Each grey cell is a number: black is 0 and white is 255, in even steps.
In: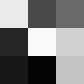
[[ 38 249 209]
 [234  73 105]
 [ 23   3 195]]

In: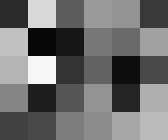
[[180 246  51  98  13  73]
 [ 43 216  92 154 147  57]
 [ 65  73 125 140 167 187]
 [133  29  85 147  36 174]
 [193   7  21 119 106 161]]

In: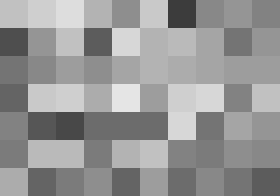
[[193 207 221 179 142 201  60 136 149 130]
 [100 201 207 172 229 157 207 215 130 193]
 [123 186 186 123 179 193 130 123 142 136]
 [ 78 149 193  92 215 179 186 165 116 149]
 [116 136 157 142 165 179 172 165 157 157]
 [172 100 123 142 100 157 108 136 116  92]
 [130  86  72 108 108 108 215 116 165 149]]

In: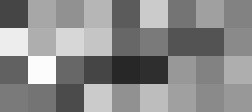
[[ 97 252 103  69  39  46 152 130 174]
 [237 174 215 197 103 122  83  83 138]
 [ 69 167 145 182  91 203 116 160 130]
 [122 116  75 203 145 189 160 138 152]]

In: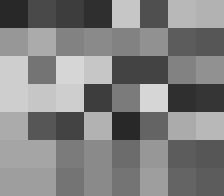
[[206 198 206  61 123 214  47  53]
 [151 171 130 138 130 145  92  86]
 [165 165 123 138 108 151  92  86]
 [158 158 116 138 116 158 100  92]
 [206 116 214 198  67  67 130 145]
 [171  86  67 178  40 100 171 184]
 [ 40  73  61  47 198  79 184 178]]

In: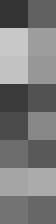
[[165 171]
 [200 157]
 [194 151]
 [ 75 136]
 [115 103]
 [ 52  97]
 [109  89]
 [ 59  82]]

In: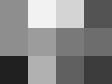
[[142 242 212  83]
 [ 32 177  96  60]
 [142 156 121 109]]

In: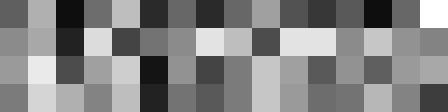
[[154 234  76 160 206  20 146  68 123 198 160  89 146  95 154 168]
 [123 213 176 131 190  34 115  89 123 198 154 109 115 183 131  61]
 [ 95 176  14 109 190  42 103  42 103 160  82  55  89  14 103 255]
 [139 168  34 220  68 115 139 227 190  76 227 227 139 198 146 131]]
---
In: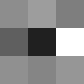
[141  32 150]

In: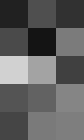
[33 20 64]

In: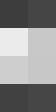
[ 61 200]

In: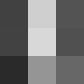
[ 65 216 103]

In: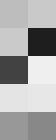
[189  30]

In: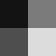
[ 19 220]

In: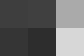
[62 45]

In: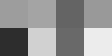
[157 209]

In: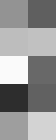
[147 193]
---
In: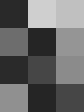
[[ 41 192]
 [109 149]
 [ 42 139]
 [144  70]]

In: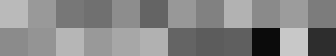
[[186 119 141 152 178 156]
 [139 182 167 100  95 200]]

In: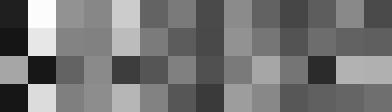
[[ 31 146 204 122 139  70 137]
 [ 21 131 188  92 146  83  98]
 [166  99  61 128 122 117 178]
 [ 22 127 182  86 157  87 101]]

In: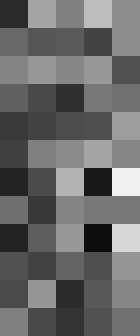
[[ 42 129 140]
 [104  90 141]
 [132 134  81]
 [ 97  48 113]
 [ 57  76 157]
 [ 65 139 135]
 [ 35 179 240]
 [111 132 119]
 [ 34 152 216]
 [ 81 100 150]
 [ 74  43 134]
 [127  51 114]]

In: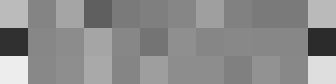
[[187 165 122 134 129 122]
 [ 48 140 135 143 136 135]
 [237 142 133 141 128 136]]

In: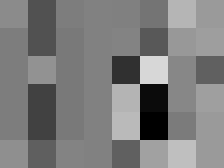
[[139 125 128 181]
 [125 121 131 152]
 [125 121  48 135]
 [125 121 180 135]
 [125 121 186 123]
 [143 131  96 191]]

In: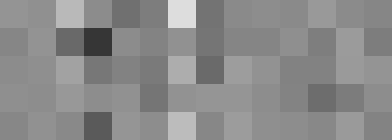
[[148 185 112 221 138 138 139]
 [134 105 140 145 133 143 155]
 [140 162 130 173 157 130 154]
 [143 152 145 146 149 131 124]
 [135 137 149 188 156 141 154]]
